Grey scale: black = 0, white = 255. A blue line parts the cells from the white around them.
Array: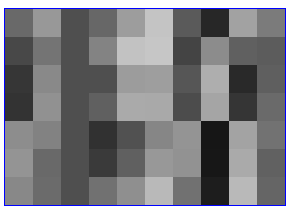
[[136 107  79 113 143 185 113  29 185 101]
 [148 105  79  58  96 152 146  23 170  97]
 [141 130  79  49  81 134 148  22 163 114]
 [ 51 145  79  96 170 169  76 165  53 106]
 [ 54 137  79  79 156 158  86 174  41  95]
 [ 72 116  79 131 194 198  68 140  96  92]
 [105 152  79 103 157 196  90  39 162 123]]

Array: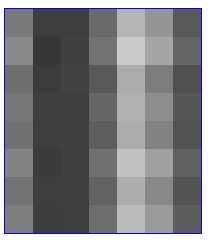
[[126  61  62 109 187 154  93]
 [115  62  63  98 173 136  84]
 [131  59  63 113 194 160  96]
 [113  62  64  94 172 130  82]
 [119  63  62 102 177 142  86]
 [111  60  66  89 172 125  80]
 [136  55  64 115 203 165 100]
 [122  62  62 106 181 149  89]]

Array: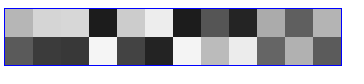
[[ 90  59  56 245  67  35 244 187 236 101 177  91]
 [182 213 215  28 204 237  28  85  36 171  95 180]]

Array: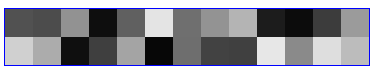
[[208 172  15  63 164   7 110  66  64 231 138 222 188]
 [ 81  76 146  14  96 228 111 147 180  28  12  60 155]]

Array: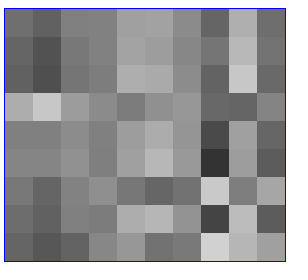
[[101  87  99 135 151 114 121 209 182 160]
 [109  97 128 124 173 182 147  68 188  92]
 [120 101 130 143 119 102 114 201 126 166]
 [133 133 145 127 160 183 153  51 157  92]
 [128 128 140 128 157 172 149  74 160 102]
 [173 199 156 139 124 144 151 104 101 132]
 [ 97  79 117 125 174 170 140  99 199 105]
 [101  82 120 129 163 157 135 117 184 115]
 [111  97 128 129 160 162 139 101 175 110]]

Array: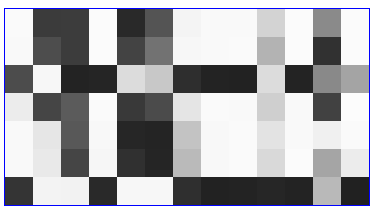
[[ 52 243 242  41 247 247  47  34  35  38  35 185  33]
 [249 233  69 246  48  37 186 248 250 217 251 165 236]
 [249 230  88 248  38  36 195 248 250 227 249 240 250]
 [236  69  91 250  57  75 229 250 249 207 249  65 252]
 [ 76 247  35  37 220 200  46  35  34 220  35 137 164]
 [249  77  60 251  67 114 247 249 250 179 251  49 251]
 [250  59  60 251  41  84 244 249 249 211 251 138 251]]

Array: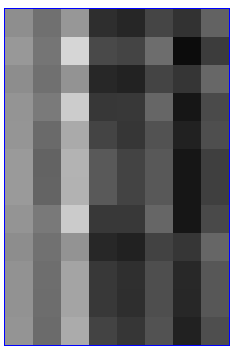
[[148 107 171  67  54  82  33  78]
 [146 109 164  56  46  78  39  87]
 [146 110 164  56  47  78  40  87]
 [141 113 147  39  33  66  54 102]
 [148 121 203  56  56 102  22  73]
 [154 100 178  89  67  88  22  63]
 [154  99 179  89  67  88  22  63]
 [149 106 170  68  54  82  33  78]
 [148 122 204  55  56 102  22  74]
 [141 112 147  39  34  68  53 103]
 [152 117 214  73  68 109  12  60]
 [142 112 151  46  38  69  50  98]]

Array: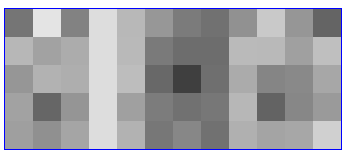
[[159 144 165 221 178 119 135 113 176 164 167 208]
 [162 102 149 221 160 124 113 119 183  99 135 154]
 [150 178 174 221 189 104  63 111 171 133 137 167]
 [183 162 172 221 185 122 109 109 186 185 160 191]
 [117 228 130 221 184 151 123 113 145 201 150 100]]

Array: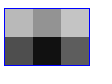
[[ 78  17  93]
 [185 147 196]]
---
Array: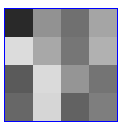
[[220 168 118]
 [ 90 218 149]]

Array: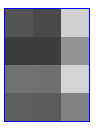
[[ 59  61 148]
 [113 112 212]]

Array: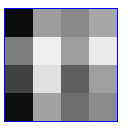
[[125 239 158]
 [ 65 225  95]]

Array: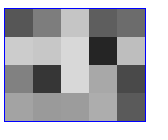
[[204 199 216]
 [129  54 216]]

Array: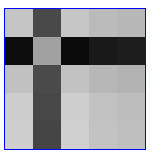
[[ 12 161  11]
 [193  74 194]]

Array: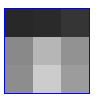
[[137 182 146]
 [141 204 156]]

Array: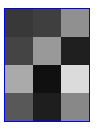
[[ 68 153  31]
 [170  16 219]]

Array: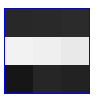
[[242 239 233]
 [ 22  38  34]]
